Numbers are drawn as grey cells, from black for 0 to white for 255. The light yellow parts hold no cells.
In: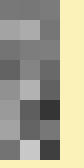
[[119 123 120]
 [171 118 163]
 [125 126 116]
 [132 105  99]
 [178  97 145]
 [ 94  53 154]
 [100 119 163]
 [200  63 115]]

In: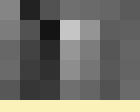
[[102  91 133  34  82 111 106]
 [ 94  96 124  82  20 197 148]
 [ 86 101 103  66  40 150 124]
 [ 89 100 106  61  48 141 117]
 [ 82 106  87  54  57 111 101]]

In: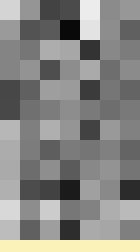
[[139 151 212 149  67  75 236]
 [141  96 154  83  90   9 227]
 [136 124 132 118 173 167  51]
 [110 139 132 147  78 141 170]
 [118 100  71  96 158 155  59]
 [110 121  72 112 124 141 122]
 [153 129 183 127 175 149  66]
 [128 100 172 124  94 123 117]
 [147 117 170 109 142  91 136]
 [137  43 176  76  66  27 160]
 [174 186 216 141 204 119 130]
 [166 127 188  96 158  45 170]]

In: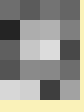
[[115 101 110  91]
 [177 127  36 173]
 [220  72  95 198]
 [136 109  84 138]
 [ 62 162 215 208]]

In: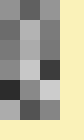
[[ 96 149 146]
 [179 123 108]
 [171 120 121]
 [199  60 136]
 [137 204  44]
 [ 83 133 172]]

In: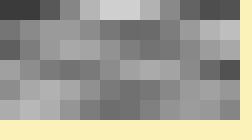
[[ 78  82  59  59  88 134 181 207 207 178 137  99]
 [179 190 117 138 154 154 140 120 106 107 125 154]
 [156 168  95 125 153 168 164 146 126 115 119 136]
 [105  82 160 141 123 115 122 140 161 170 163 138]
 [161 151 141 168 177 166 144 122 113 119 136 154]
 [152 133 172 183 173 149 124 110 113 128 147 156]]

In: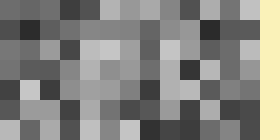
[[116 193 109 102 111  62  82 179 152 169 133  81 173]
 [ 89  90  78  44  94 113 134 132 130 101 140 151  43]
 [108 187 119 109 155  71 188 197 159  95 196 155  93]
 [108 150 115  91  90 134 178 143 153 110 176  53 183]
 [128 116  66 198  61 142 160 156 128  60 177 185  90]
 [ 66  74  87 155 155  66 170 115  75  87 154  65 173]
 [132  75 184 102 170  81 191 134 196  50  69  61 108]]

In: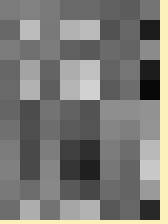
[[ 92 116 123 129 122 105 105  96]
 [103  27 104 188 121 178 186  82]
 [ 99 139 123 111 124  96  89 106]
 [117  28 102 163 100 173 192  99]
 [109   8 105 177  94 180 209  90]
 [142 146 101  76 115  98  83 142]
 [127 147 112  78 109  90  84 133]
 [109 185 123  72 125  63  47 124]
 [100 200 128  73 134  53  31 119]
 [100 154 121 108 136  89  71 107]
 [102  40 109 173 115 166 178  87]]

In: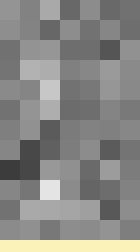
[[105 113 148 130 169 104 140]
 [134 110 142 131 103 141 114]
 [ 85 145 113 147 150 110 110]
 [154 138 116 178 173 128 135]
 [150 137 138 133 199 114 120]
 [132 121 114 148 174 108 110]
 [128 135 127 145  91 123 130]
 [ 91 116 134  72  96 125 140]
 [156 124  60  71 152 144 106]
 [109 130 134 118 228 139 101]
 [ 88 141 114 169 168 165 159]
 [147 126 139 144 120 141 139]]
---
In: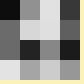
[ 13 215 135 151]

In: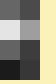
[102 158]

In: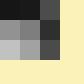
[ 22 126  75]

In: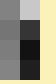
[130  53]

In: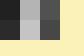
[ 33 196]

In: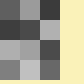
[95 74 75]

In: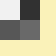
[241 105]
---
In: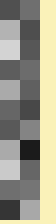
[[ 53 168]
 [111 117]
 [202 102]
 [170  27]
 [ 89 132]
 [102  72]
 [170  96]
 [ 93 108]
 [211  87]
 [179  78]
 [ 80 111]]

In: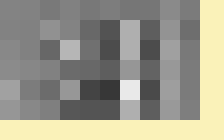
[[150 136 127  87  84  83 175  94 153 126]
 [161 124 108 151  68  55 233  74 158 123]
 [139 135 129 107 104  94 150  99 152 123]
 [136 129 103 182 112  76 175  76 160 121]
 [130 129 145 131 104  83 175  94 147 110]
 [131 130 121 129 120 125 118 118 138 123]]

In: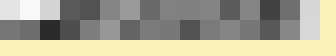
[[118 109  43  78 125 151 100 123 120  82 122 133 118  88 135 215]
 [227 248 212  89  82 133 154 106 129 128 132  92 133  65 111 214]]

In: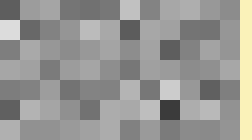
[[176 145 146 154 161 172 129 154 123 139 138 148]
 [ 96 179 165 144 114 172 169 190  59 173 185 146]
 [125 130 157 115 131 130 180 119 204 152  96 127]
 [166 161 123 156 165 142 119 160 155 140 144 167]
 [126 169 151 140 152 164 141 163  94 130 163 149]
 [220 104 130 149 187 168  92 167 161 116 115 150]
 [ 94 156 165 117 113 119 193 131 167 174 152 140]]

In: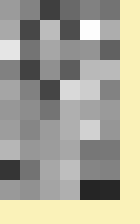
[[153 145 164 175  37  39]
 [ 53 115 167 190 133 130]
 [182 151 156 167 119 120]
 [157 134 155 175 209 150]
 [151 141 116 175 163 154]
 [165 129  69 217 205 130]
 [129  66 144  93 185 186]
 [229 116 166 144 148  97]
 [169  71 188  77 253 173]
 [155 131  63 105 129 115]]

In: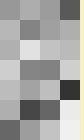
[[103 157 195 240]
 [175  71 102 235]
 [188 163 190  51]
 [206 133 130 207]
 [176 225 194 186]
 [183 132 160 175]
 [152 173 156  89]]
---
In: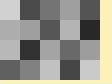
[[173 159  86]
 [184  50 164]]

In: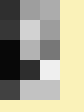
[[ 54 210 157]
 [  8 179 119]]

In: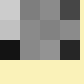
[[193 138 130]
 [ 19 137 147]]

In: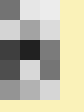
[[212 163 219]
 [ 62  33 123]]

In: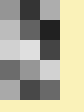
[[188  98  33]
 [209 223  68]]

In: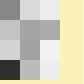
[[194 164 170]
 [211 162 242]]

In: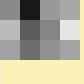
[[187  92 132]
 [160 110 145]]
